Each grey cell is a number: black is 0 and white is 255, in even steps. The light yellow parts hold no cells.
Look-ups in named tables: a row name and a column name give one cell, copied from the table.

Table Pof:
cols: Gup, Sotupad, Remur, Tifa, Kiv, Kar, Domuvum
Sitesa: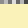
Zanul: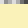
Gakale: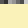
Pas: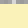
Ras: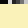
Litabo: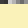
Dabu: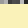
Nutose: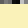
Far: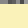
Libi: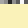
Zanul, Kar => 112
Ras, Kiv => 66
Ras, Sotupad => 9
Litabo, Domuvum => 146
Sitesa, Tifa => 220
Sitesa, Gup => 141
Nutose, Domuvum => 130
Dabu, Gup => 154
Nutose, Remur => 109
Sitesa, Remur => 114
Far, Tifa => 95
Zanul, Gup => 221
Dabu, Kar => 186
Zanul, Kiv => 172
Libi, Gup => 166
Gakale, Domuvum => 203
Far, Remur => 84
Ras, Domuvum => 200
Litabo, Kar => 108
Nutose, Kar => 194

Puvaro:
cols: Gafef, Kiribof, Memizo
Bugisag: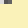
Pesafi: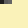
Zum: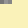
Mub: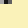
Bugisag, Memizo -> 100
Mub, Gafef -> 169
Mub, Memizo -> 97
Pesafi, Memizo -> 101
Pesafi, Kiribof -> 92
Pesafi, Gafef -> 29
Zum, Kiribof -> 149
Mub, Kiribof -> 22
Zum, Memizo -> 134
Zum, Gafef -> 119
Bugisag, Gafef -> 221
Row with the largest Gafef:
Bugisag

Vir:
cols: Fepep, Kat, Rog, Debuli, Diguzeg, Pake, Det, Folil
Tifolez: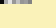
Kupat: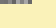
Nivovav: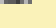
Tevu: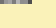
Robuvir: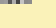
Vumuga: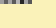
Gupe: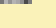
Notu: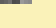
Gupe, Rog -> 148
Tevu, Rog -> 165
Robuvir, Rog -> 87
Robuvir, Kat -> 157
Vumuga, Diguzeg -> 182
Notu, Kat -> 101
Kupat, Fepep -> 116
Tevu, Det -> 143
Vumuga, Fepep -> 159
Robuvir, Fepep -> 153
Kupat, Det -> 167
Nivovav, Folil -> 111
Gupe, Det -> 74
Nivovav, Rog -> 92
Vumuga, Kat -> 96
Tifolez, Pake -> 149
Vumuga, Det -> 164
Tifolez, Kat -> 171
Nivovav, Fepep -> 188
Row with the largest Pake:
Robuvir

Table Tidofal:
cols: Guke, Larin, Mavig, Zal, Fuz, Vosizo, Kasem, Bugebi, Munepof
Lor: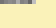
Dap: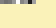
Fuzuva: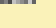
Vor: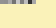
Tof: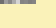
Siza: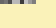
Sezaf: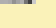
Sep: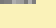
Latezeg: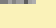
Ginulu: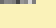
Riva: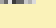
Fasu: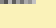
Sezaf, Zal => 145
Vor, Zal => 115
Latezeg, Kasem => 94
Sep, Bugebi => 175
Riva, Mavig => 225
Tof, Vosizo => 131
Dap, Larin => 112
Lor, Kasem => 137
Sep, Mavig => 129
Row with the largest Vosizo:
Sezaf

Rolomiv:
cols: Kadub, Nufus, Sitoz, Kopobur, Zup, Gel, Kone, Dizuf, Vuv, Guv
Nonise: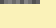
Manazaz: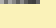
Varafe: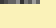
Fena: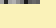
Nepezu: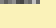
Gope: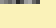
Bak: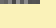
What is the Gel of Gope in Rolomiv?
82
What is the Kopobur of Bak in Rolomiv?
71
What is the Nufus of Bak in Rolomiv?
97
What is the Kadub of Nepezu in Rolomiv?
129
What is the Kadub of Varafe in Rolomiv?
58
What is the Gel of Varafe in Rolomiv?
51
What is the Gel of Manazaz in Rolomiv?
135
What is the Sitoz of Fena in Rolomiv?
163
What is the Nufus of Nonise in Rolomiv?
119
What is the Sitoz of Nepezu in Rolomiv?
120
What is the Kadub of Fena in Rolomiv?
162
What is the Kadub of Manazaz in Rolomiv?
174
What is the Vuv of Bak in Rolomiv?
85
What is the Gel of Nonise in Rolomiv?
91
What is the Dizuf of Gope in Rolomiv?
169
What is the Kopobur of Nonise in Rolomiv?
106
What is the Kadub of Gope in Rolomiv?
143
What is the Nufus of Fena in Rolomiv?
39

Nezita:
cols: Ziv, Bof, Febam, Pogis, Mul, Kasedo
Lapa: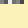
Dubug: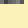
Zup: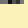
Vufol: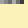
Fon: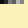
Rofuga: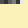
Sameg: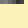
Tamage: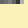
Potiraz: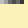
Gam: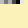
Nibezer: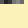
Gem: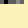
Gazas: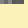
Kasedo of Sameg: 68
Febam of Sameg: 105
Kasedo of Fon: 134
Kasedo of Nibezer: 107
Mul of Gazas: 94
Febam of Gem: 95
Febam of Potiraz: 107
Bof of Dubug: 68
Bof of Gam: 119
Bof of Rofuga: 53
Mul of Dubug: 129
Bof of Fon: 42
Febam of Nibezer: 54
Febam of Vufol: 107
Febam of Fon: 125
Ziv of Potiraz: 190
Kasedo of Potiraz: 56
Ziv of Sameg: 117

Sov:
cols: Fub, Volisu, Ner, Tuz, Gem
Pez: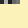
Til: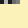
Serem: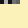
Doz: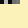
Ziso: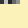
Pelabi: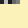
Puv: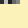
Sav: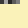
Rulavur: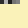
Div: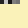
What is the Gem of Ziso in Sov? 144
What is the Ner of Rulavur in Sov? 32
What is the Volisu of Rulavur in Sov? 180
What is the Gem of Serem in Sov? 98
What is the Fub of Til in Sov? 29
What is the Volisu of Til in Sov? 182

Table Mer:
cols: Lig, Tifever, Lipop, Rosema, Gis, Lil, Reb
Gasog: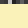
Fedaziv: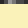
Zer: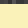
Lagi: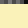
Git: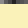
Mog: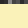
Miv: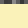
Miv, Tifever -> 60
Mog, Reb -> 74
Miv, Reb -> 93
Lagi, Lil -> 74
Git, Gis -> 75
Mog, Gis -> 81
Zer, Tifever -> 71
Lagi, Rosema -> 74
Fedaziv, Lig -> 40
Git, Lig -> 139
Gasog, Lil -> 95
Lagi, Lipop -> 123
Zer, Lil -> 55
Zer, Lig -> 66
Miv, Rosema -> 137
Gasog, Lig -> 65
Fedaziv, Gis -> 72
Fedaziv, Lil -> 74
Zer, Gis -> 57
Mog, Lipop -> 139
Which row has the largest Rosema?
Miv

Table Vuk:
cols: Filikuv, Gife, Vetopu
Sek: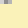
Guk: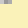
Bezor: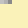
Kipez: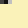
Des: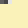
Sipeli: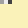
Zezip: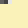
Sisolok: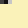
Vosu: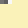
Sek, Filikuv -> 211
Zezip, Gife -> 69
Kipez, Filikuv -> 66
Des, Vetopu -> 231
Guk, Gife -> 153
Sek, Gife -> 143
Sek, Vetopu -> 182
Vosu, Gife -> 96
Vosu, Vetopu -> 248
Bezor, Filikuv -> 194
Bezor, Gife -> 178
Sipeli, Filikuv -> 161
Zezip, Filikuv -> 97
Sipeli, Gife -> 239
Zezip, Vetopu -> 232
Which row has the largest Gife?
Sipeli

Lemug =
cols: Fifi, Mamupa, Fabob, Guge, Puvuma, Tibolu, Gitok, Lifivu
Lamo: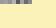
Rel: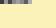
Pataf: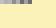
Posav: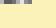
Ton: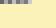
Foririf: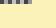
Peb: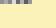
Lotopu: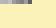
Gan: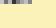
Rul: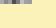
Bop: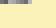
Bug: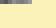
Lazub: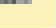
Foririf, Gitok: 66
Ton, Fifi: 103
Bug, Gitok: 135
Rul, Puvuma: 123
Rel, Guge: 138
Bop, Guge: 167
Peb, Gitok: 95
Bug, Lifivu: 155
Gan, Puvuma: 125
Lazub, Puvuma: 160
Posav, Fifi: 185
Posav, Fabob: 93
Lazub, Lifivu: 168
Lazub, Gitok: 141
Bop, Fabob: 176
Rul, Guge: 79

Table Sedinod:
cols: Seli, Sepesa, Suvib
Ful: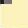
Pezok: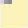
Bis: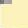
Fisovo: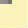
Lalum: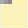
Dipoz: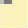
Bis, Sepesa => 170
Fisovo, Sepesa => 141
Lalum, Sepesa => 152
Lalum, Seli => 169
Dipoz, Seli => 191
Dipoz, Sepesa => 119
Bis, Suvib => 164
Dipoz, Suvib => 121
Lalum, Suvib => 137
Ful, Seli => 32
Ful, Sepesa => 123
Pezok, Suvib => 140
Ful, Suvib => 117
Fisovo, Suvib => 114
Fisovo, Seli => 146
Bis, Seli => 121

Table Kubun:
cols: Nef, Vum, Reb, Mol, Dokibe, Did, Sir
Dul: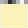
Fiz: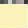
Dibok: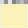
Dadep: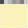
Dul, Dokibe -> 184
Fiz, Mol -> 113
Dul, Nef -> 177
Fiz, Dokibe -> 152
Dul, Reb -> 46
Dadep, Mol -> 150
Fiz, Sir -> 56
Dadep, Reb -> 185

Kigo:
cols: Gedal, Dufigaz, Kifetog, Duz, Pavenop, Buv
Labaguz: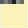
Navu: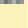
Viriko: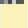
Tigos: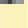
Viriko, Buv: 88
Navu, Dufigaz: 113
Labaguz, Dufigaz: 127
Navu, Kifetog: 140
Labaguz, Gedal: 90
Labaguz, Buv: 107
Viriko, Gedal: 107
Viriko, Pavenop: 83
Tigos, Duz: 128
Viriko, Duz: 204
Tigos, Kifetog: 63
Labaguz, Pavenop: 143
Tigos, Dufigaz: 106
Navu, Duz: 176
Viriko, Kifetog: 72
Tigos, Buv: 154

